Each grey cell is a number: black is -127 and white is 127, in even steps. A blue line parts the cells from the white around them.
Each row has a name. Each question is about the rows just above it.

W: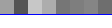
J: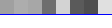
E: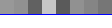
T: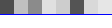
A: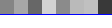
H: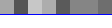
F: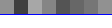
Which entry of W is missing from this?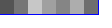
[-1]
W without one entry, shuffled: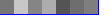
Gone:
[32]
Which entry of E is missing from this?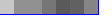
[24]

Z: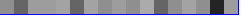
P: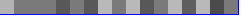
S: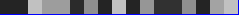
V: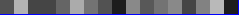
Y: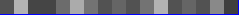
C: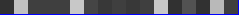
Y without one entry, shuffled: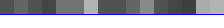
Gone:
[-19]
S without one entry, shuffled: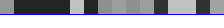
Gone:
[-84]
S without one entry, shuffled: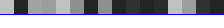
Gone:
[22]

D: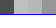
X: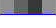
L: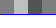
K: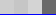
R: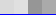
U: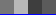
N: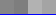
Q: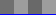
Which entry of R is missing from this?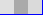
[22]
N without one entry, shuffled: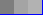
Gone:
[6]
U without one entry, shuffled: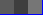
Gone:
[56]
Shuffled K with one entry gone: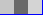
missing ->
[78]
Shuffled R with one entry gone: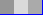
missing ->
[96]
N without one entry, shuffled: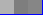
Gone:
[36]

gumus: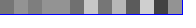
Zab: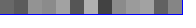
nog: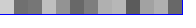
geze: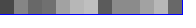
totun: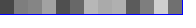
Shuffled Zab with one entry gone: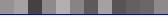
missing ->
[27]
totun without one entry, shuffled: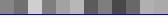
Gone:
[-48]
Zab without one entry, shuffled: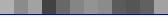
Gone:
[27]
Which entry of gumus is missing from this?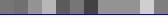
[71]
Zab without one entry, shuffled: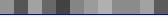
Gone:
[-30]

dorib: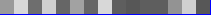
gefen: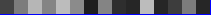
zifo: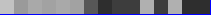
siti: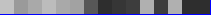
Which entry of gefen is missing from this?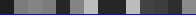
[54]
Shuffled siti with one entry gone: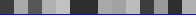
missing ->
[-73]

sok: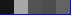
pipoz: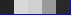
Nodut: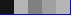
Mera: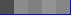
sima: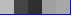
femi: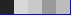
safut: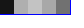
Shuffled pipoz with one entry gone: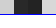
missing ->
[26]
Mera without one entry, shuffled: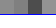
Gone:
[6]
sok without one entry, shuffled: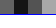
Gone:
[-50]
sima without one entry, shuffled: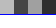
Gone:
[40]
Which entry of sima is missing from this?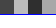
[32]
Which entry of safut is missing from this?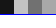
[47]
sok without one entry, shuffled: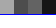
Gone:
[-44]

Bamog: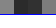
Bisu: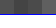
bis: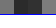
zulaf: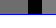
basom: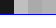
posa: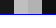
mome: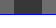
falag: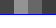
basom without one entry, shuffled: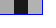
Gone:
[63]
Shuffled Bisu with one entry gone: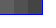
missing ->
[-52]
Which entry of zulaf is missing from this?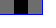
[-3]
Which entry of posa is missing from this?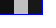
[50]

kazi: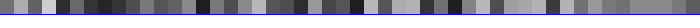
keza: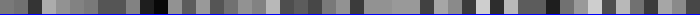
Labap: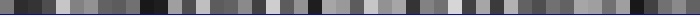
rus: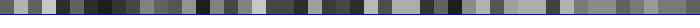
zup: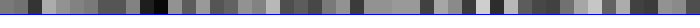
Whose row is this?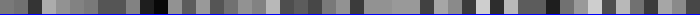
keza
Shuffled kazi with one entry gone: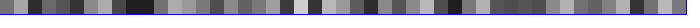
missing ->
[-89]
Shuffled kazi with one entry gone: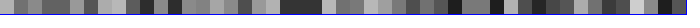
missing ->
[-22]
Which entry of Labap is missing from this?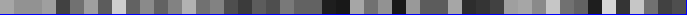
[63]

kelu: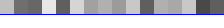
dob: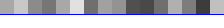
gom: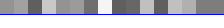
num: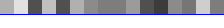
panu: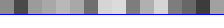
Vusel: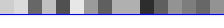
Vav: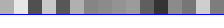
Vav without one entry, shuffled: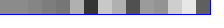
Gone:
[-40]
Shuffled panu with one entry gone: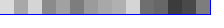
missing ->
[56]
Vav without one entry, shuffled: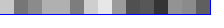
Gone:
[5]

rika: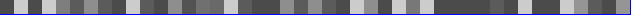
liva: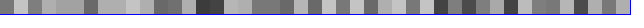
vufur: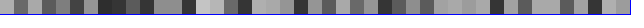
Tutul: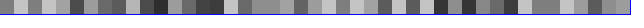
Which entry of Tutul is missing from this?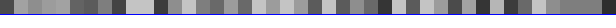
[7]
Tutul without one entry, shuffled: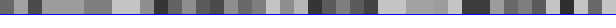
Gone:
[7]
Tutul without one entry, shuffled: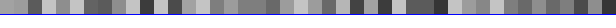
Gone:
[-81]
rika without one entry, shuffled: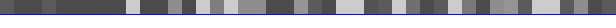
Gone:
[-22]
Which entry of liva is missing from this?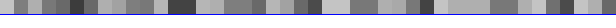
[60]
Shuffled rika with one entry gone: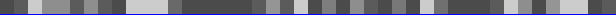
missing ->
[-44]
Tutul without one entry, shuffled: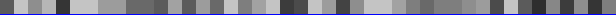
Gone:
[-28]

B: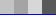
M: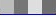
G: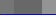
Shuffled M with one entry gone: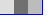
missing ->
[-9]
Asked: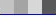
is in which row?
B
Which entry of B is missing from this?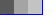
[87]
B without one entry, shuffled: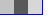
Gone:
[36]

